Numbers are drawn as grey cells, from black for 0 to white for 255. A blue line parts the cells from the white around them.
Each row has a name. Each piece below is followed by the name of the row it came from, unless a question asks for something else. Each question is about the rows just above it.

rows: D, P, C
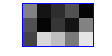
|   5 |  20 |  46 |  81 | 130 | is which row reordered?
D
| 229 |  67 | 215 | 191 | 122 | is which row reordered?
C
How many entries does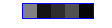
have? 5

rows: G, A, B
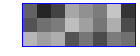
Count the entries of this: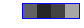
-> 4
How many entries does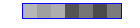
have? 7
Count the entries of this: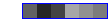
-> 6
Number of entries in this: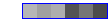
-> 6
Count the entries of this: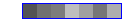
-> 7
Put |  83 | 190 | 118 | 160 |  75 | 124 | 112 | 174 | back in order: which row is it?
A
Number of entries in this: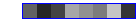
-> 8

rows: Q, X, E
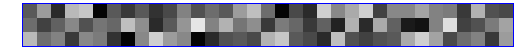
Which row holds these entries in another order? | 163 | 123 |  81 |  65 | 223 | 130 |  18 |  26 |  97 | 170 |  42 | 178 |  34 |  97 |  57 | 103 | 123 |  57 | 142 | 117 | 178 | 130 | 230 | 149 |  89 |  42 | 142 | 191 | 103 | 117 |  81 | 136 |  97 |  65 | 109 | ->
X
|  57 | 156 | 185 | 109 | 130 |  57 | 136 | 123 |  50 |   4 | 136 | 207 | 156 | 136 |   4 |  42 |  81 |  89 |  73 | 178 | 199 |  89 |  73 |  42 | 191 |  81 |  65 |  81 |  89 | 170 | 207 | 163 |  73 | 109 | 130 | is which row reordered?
E
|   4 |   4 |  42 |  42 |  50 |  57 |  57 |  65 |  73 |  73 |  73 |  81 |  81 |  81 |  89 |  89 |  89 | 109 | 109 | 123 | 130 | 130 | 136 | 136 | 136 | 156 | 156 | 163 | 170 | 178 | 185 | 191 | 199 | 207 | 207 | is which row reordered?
E
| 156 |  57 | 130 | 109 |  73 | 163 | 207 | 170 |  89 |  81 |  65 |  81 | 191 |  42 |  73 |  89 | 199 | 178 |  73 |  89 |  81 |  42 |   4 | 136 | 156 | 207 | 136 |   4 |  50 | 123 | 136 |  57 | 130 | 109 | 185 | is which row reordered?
E

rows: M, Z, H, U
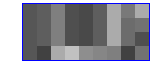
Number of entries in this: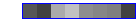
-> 8
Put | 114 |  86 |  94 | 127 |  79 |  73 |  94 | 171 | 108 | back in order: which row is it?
Z
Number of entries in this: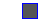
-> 1

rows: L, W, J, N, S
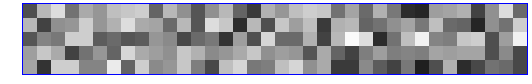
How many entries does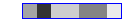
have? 7
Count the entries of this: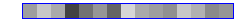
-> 15
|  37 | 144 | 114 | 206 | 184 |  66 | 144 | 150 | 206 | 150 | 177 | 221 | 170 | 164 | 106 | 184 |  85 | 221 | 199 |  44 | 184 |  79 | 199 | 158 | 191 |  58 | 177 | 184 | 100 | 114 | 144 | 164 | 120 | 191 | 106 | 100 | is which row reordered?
W

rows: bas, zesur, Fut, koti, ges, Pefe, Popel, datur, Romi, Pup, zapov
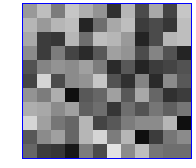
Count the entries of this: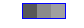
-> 3
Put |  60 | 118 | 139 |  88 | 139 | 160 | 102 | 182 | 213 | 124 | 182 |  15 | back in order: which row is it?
Pup
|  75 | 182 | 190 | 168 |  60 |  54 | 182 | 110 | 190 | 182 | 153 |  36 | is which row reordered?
Fut
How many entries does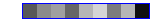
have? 9
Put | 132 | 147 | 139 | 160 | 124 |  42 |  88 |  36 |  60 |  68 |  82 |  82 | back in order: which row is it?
ges

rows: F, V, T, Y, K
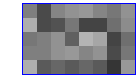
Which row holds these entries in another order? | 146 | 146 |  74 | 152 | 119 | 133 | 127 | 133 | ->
F
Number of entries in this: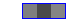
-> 3
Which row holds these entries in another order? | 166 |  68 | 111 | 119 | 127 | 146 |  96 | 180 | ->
T
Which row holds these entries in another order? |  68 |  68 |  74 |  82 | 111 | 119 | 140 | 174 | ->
V
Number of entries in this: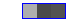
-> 3

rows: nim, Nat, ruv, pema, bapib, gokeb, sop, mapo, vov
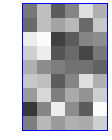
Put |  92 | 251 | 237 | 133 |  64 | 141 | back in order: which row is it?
ruv
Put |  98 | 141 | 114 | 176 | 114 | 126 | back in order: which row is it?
bapib
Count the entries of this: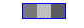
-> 3
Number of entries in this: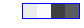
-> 4
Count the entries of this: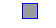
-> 1
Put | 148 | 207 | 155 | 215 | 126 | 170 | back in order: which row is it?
sop

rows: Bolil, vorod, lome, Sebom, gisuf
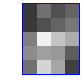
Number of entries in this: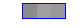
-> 3
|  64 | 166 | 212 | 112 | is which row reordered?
gisuf

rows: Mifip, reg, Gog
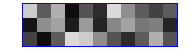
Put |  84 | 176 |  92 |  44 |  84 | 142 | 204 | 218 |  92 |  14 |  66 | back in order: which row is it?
Gog
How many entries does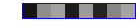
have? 8
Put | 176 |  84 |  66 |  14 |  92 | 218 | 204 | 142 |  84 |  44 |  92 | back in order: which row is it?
Gog
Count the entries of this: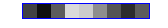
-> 9
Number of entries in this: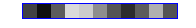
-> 11
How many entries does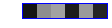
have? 6

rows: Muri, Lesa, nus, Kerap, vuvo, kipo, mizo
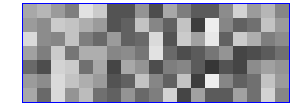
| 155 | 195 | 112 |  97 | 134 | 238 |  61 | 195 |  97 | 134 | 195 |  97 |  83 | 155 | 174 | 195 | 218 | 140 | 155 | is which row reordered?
kipo
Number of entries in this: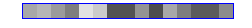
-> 15

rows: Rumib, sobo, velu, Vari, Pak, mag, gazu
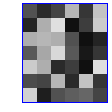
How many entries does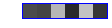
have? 6
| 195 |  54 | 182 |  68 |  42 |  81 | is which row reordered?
Rumib
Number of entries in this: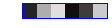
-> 6
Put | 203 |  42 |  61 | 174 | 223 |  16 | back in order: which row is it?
Pak
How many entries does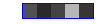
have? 5
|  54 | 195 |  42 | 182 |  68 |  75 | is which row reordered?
mag

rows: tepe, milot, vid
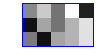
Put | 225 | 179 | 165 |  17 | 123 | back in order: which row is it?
vid
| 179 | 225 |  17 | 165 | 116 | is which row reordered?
milot
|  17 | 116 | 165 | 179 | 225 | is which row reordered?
milot

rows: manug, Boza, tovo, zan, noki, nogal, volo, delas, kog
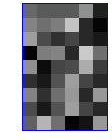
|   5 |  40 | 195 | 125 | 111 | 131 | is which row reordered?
Boza
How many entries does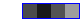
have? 4
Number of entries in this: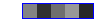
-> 5
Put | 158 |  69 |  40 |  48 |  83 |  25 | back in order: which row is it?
nogal

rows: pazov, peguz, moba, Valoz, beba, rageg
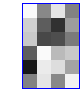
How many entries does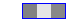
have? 3
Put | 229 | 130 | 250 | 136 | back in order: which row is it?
pazov
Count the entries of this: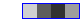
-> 4
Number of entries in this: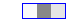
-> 3
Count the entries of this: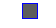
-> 1
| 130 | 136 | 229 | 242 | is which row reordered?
rageg
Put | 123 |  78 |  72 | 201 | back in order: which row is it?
moba

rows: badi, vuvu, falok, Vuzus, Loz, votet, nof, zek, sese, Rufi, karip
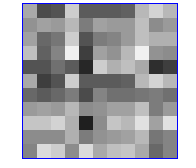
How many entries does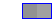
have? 2
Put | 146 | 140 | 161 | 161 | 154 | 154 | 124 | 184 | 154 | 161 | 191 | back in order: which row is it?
zek
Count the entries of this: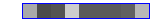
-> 9

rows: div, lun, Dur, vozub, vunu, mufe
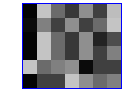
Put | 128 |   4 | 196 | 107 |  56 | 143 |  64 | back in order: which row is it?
vozub
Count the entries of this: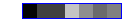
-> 7
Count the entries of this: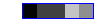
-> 5
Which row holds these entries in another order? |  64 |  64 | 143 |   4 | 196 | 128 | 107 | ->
mufe
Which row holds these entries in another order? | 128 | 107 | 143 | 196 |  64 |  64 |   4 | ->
mufe
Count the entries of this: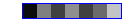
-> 7
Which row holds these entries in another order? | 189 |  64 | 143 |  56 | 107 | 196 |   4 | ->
div

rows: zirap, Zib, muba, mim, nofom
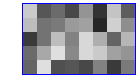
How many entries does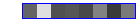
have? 8
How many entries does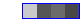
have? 4

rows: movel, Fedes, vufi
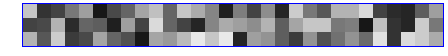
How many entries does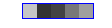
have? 5
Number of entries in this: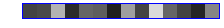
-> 14
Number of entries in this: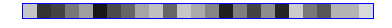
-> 25
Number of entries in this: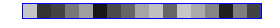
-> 17
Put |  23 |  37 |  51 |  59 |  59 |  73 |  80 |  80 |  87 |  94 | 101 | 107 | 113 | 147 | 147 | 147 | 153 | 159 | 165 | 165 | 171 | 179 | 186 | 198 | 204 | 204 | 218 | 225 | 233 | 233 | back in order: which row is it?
vufi
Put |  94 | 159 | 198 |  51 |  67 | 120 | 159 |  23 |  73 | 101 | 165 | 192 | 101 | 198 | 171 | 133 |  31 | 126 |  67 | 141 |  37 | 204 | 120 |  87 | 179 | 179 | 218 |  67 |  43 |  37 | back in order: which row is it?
movel

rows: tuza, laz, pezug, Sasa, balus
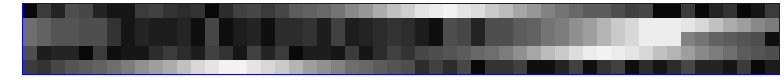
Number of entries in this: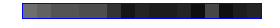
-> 17
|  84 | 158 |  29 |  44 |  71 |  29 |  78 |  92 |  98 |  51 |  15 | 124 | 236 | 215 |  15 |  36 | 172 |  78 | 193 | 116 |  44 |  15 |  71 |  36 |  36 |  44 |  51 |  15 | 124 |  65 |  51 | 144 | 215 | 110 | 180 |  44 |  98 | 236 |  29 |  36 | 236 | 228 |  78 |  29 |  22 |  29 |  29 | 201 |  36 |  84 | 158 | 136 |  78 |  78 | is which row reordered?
laz

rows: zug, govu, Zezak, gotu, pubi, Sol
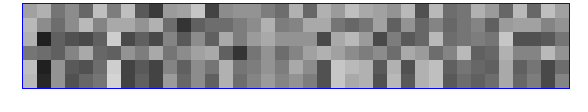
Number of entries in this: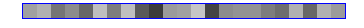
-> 23
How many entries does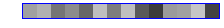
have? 14
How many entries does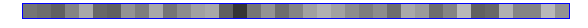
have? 39
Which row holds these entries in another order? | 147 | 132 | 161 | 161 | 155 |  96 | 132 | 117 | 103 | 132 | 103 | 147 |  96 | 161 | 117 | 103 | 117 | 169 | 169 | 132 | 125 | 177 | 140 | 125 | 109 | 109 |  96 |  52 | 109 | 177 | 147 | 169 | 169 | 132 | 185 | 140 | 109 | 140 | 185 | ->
govu

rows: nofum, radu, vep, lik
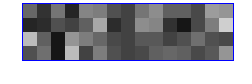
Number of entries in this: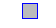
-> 1
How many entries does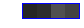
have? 4
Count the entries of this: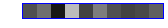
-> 10
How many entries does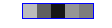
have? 5
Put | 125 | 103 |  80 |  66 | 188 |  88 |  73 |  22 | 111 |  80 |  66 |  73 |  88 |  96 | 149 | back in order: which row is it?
vep
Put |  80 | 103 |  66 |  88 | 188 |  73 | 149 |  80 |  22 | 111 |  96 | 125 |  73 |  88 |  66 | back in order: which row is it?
vep
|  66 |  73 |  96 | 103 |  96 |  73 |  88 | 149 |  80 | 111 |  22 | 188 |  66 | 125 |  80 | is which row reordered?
lik

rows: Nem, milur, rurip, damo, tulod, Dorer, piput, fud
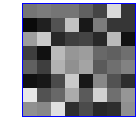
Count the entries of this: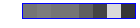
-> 8
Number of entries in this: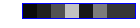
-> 8

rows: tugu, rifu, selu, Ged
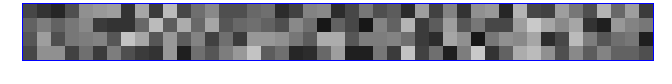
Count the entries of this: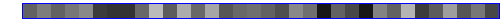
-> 34
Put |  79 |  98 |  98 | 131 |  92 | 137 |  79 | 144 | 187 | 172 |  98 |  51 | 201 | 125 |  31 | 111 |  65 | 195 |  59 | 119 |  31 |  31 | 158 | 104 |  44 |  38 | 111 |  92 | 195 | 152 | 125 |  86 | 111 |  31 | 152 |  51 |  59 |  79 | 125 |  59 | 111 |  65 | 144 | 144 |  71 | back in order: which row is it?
Ged

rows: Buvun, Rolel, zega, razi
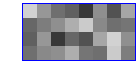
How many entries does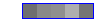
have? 5
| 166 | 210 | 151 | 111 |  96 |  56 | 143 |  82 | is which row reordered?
Buvun
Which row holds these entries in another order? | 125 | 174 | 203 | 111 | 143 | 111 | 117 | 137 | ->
razi
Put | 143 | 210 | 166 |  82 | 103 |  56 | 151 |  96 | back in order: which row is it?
zega
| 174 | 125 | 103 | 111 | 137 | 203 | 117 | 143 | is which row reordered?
Rolel

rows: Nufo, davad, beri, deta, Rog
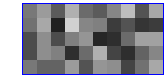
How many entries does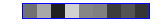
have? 9
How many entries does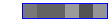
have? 6
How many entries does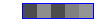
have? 5
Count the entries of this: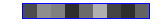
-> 9

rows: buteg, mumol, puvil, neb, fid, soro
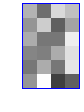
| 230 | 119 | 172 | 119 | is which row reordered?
fid
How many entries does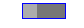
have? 3
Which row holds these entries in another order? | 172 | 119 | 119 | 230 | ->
fid
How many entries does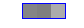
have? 3
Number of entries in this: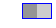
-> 2
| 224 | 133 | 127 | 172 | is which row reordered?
neb

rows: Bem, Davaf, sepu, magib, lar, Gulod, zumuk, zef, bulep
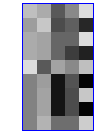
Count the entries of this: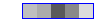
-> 5
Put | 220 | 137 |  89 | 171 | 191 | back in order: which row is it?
Bem

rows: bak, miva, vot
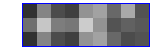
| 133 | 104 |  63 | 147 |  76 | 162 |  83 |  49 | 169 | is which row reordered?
bak
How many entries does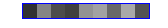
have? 9
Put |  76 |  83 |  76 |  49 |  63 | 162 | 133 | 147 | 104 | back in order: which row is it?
vot
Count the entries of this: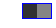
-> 2
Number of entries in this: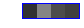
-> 4
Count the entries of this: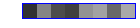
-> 8
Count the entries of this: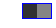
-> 2

